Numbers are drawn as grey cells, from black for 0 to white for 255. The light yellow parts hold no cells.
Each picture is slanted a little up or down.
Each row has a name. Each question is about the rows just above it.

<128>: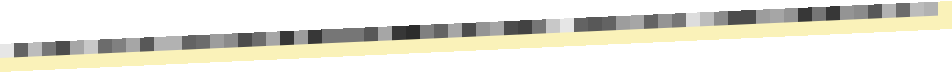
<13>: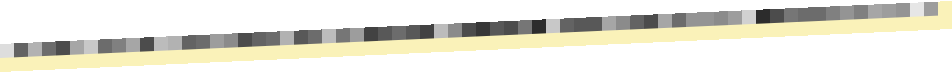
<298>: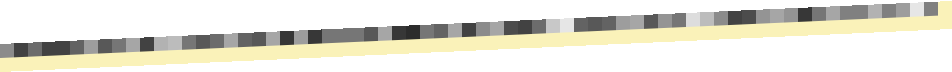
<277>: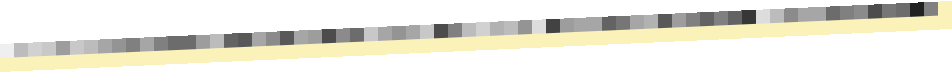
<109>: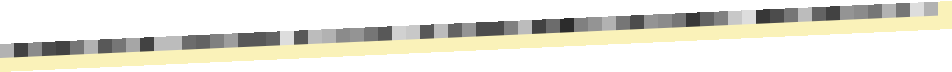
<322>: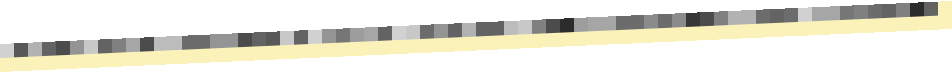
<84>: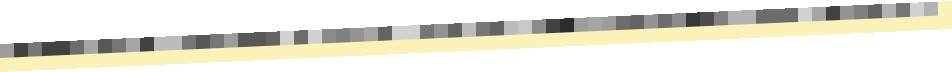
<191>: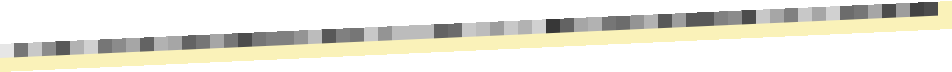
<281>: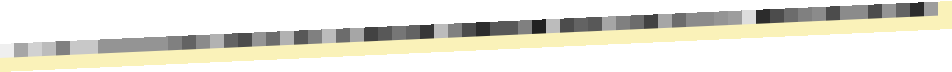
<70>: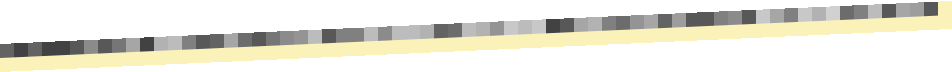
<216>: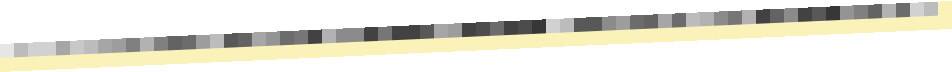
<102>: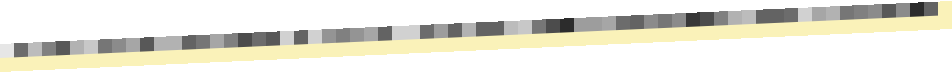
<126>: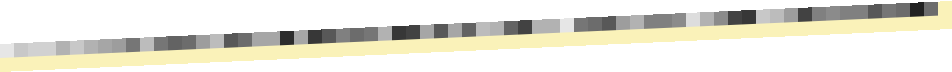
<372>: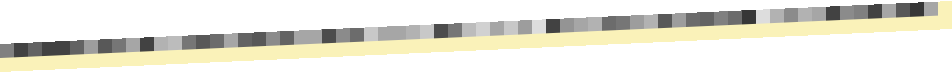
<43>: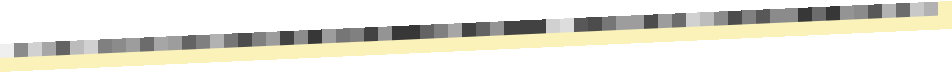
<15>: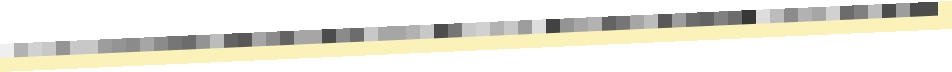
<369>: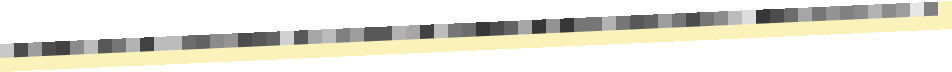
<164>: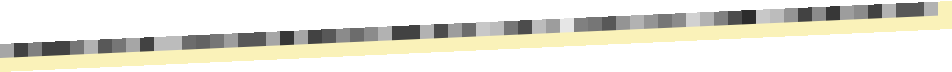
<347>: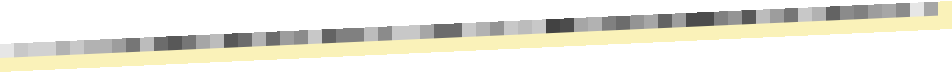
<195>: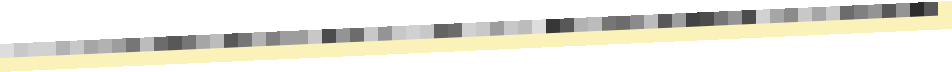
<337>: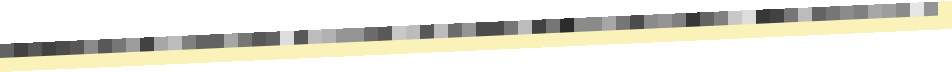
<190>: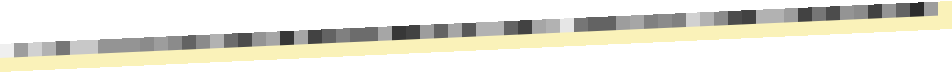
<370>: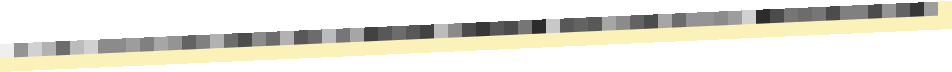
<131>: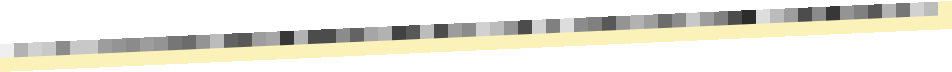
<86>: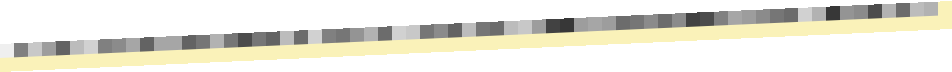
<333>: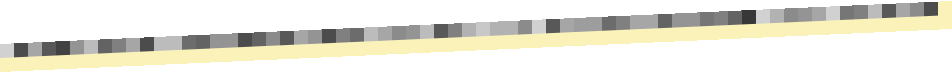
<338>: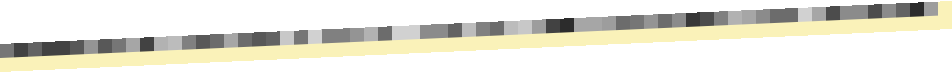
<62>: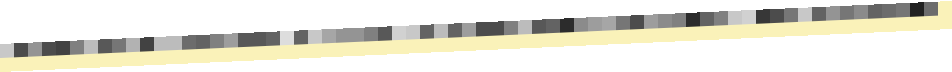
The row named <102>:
[230,108,188,128,88,178,200,118,139,166,88,178,178,99,118,166,128,76,108,88,209,99,209,148,128,148,166,99,209,209,108,157,99,178,99,99,188,200,118,76,44,157,157,166,108,99,139,118,139,55,76,128,178,188,99,99,108,209,166,178,118,128,139,88,139,44,99]
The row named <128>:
[230,99,188,118,76,166,200,108,128,166,88,178,178,99,108,157,139,76,108,166,55,157,55,118,118,118,88,166,55,44,128,99,166,76,148,166,76,66,118,200,230,99,88,99,157,166,99,148,118,221,188,139,76,76,157,166,148,55,118,55,148,139,88,178,108,188,178]

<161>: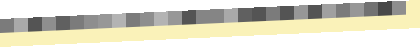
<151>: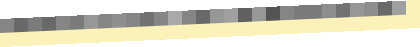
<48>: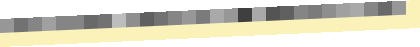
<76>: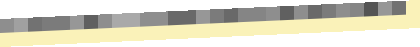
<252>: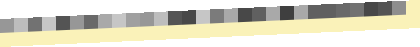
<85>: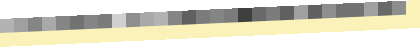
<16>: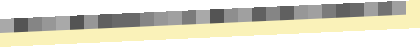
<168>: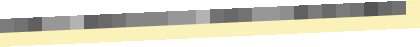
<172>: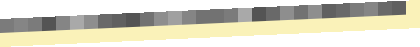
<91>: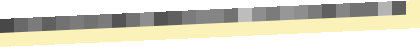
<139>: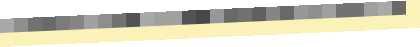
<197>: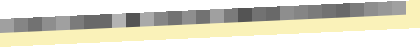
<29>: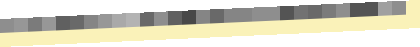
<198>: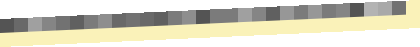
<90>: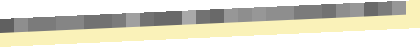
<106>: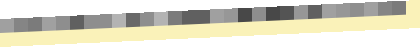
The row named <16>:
[169,84,133,151,169,84,151,96,105,105,133,151,160,123,169,84,142,160,96,133,96,151,160,123,96,105,160,114,160]
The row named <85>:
[179,160,133,169,133,114,133,123,208,142,169,179,133,96,123,133,123,63,105,123,96,160,96,142,114,114,160,105,142]
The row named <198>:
[84,105,160,133,114,96,123,142,105,114,105,96,123,142,84,123,123,160,133,96,151,123,151,123,133,84,179,169,114]
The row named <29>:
[142,151,123,151,96,105,133,151,169,179,105,142,96,72,133,105,133,133,142,142,84,114,105,123,142,84,84,160,142]
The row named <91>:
[72,105,123,96,114,123,114,123,84,114,142,84,96,123,133,133,114,189,142,123,151,142,123,96,133,114,114,179,96]
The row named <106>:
[160,133,123,160,142,96,142,142,179,105,142,179,123,96,96,160,151,72,142,72,84,151,96,160,151,142,160,133,123]

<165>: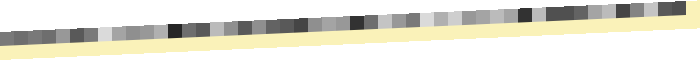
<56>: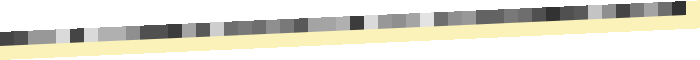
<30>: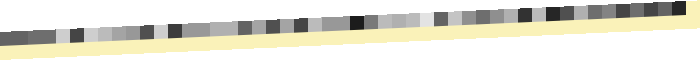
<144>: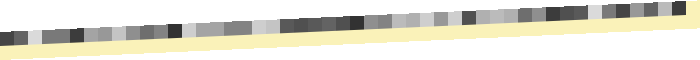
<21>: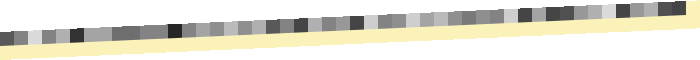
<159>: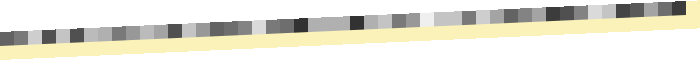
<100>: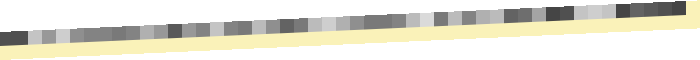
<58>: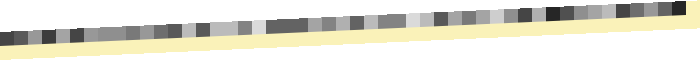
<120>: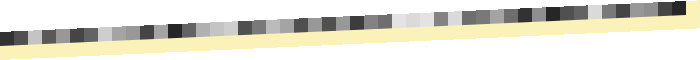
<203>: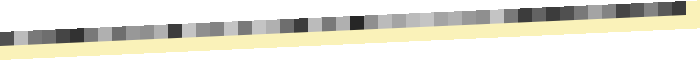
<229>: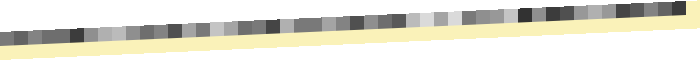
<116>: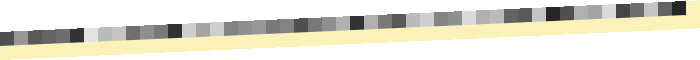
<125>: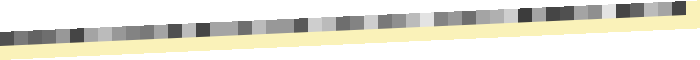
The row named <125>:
[80,121,99,110,152,69,164,187,152,131,121,164,80,187,69,164,164,110,187,152,152,89,206,187,110,131,206,121,143,187,227,131,152,110,164,176,206,60,164,69,80,164,143,227,69,99,187,164,69]
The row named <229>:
[121,99,131,110,110,60,143,176,187,143,110,131,80,164,121,196,164,110,121,69,176,121,121,164,131,80,143,110,89,187,218,164,218,121,143,152,196,50,143,60,80,152,176,152,69,89,131,99,60]

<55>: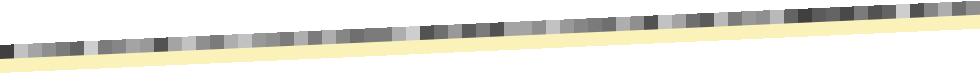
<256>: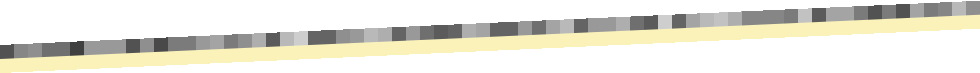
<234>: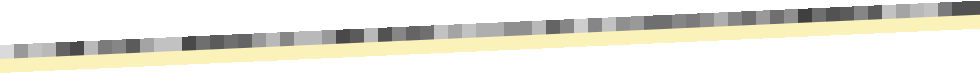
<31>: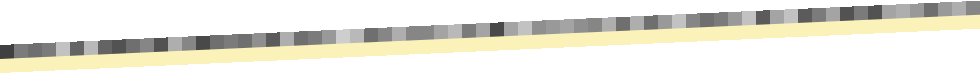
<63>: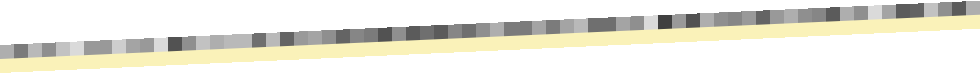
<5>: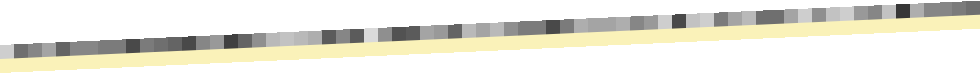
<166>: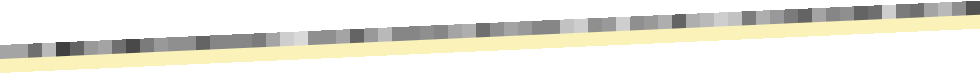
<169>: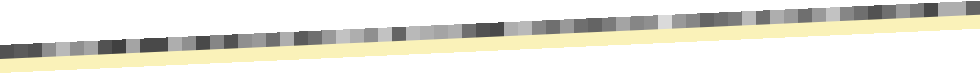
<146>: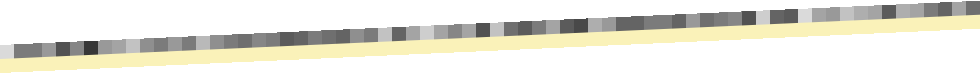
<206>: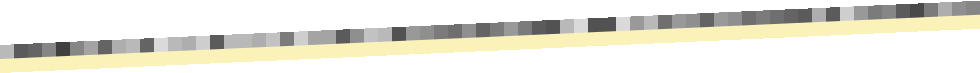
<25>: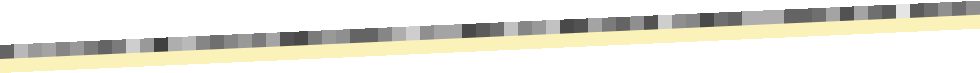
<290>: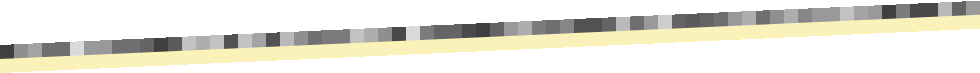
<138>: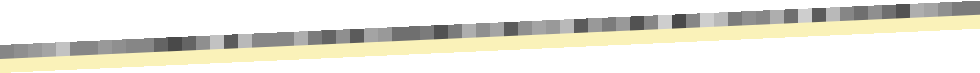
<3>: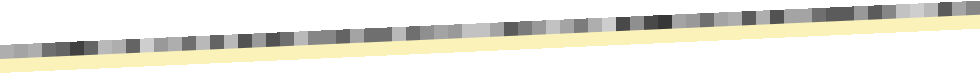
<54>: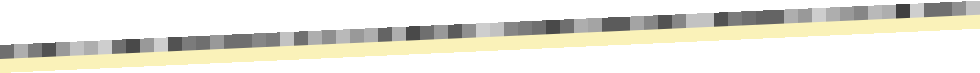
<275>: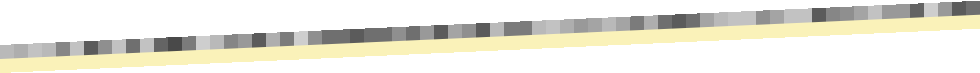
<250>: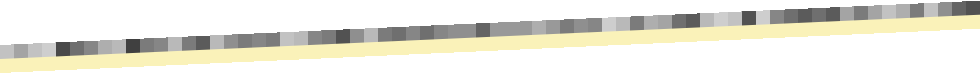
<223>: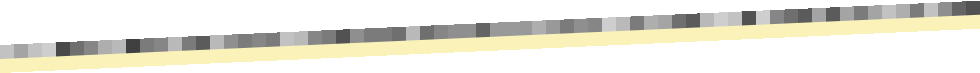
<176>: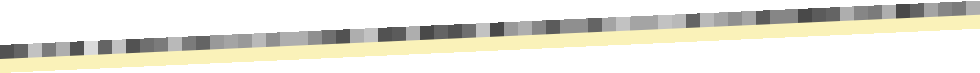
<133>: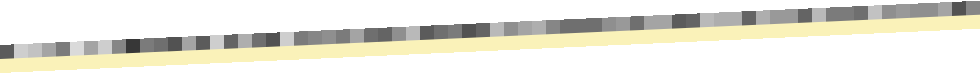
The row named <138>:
[134,143,153,164,194,134,134,153,143,134,134,100,73,100,143,194,91,185,134,134,134,174,123,100,143,91,164,153,111,111,123,82,123,174,143,164,91,143,164,153,185,91,153,123,153,82,134,206,73,134,206,185,123,143,134,174,111,206,91,185,134,111,143,111,82,174,164,143,123,123]
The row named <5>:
[206,111,134,164,100,134,134,123,123,73,123,111,100,73,134,153,64,100,143,185,194,185,174,91,134,91,218,143,82,91,164,153,100,185,164,185,143,123,123,73,123,174,164,164,174,134,153,206,73,194,206,123,164,185,111,111,164,206,143,194,206,153,134,194,55,174,134,134,123,111]
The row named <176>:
[82,100,194,123,174,82,218,100,194,82,111,123,185,123,100,153,164,153,185,143,174,174,143,111,82,174,194,82,91,174,73,100,82,111,194,73,153,174,134,91,143,143,100,164,194,164,164,194,185,100,185,164,143,164,91,134,134,73,91,100,174,134,123,174,73,100,164,134,123,174]
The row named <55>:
[64,194,164,143,123,100,206,123,134,164,153,82,164,194,143,123,174,194,153,143,123,174,123,174,134,111,123,123,174,206,82,111,153,91,123,82,164,164,143,194,153,134,123,111,174,143,82,194,164,111,91,185,123,153,143,185,100,64,91,100,73,123,82,100,206,82,134,174,111,143]

